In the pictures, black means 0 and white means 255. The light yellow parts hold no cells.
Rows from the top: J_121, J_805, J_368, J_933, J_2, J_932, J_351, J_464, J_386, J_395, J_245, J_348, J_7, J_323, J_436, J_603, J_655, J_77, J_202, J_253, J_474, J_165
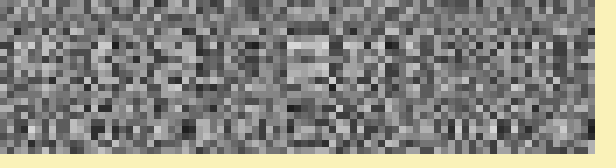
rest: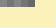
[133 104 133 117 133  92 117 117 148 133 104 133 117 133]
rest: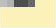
[177 117 133 104 177  92  77  92 162 177  77  77 162 148 177  61 148  77
 133 148  61 177 162 117 162 104 148 117 117  61  61 133  92  77 177]

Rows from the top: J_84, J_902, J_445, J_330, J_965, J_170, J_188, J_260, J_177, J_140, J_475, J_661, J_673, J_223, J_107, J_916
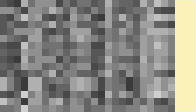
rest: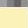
[176 176 176 160]
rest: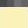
[128 176  87 128 128 100 100  87 128 176 114  87 144 100 160 144 114 100
  73]
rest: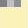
[160  87  73 100  73 160 128 144  73  59 160 114 176 114  87 128 176 192
 176 160]
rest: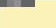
[100 128 160 100 100 144 100 160 160 100 100  73]

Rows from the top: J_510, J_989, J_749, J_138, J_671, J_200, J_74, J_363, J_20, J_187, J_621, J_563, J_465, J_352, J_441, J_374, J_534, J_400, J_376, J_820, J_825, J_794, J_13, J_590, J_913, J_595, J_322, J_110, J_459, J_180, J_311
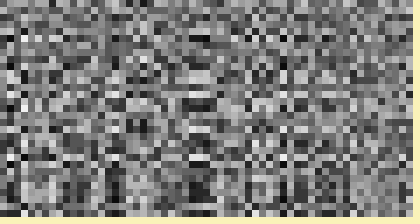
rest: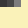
[197 156 156 111 156 156  71  98 111 156  55 140  85  39  71  55 156  85
 156 156 140 111  85 169  71  85  39 125  71  71 156 111  55 197  71 169
 156  71 169  55  55  98  98  71  98 125  85 169  85 140 156 140  55  98
  55  71]
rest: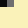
[ 71 111 169 111  98  55 125 111 182 111  71  98 182  98 111  39 182]
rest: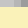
[125 169  71  71 125  98  55 111  98  98 182 125 182 169  55 140 140 169
 156]
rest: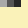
[ 39 125  55 211  71 140 182  98 125 140  71 182]
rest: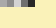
[ 98  39 111 197 169  55  11  71 211 140 211 156 111  55  98  85  85  25
  39  55  55 211 111  98 169  55 169 156 182  71  11  98  55  55 182  55
  71  39 140  39 182 156 140 169 111 140 140  55 197]
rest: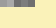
[ 85 140 125 111 111 111 125  85  98 111  98 169 156 156  71 140 125  85
 140  98 125 169 111 125 111 111 125 125  98 140  71  85 182 125 169 140
 169  55 169  98 111 125 111 156 111 140 111  85 111 125 111]
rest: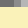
[ 71 125 125 156 140  71 182 125  55  71  55 111 140 156 169 197 182 169
  98  55  85 182  39 111  71  71 125  55 182 125 111 111 156 140  98  98
  55 169  98 140 125 111 169 125 125]

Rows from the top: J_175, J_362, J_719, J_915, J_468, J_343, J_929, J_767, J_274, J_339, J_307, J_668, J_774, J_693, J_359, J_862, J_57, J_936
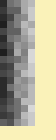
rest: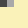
[128 215]
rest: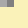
[215]
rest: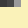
[154 201]
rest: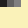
[185 169]
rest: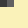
[ 97 169 201]
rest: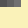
[141 215]
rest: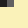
[128 185 169]

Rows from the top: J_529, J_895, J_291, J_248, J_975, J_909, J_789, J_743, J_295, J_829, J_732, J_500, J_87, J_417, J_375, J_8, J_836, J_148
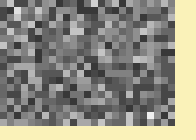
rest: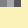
[ 71 129 143 143  87 103 143  56  87  87 103 183]
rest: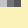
[239 143  56 183]
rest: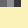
[ 87  87 103 183]
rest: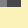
[103]
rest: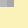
[103  87 143]

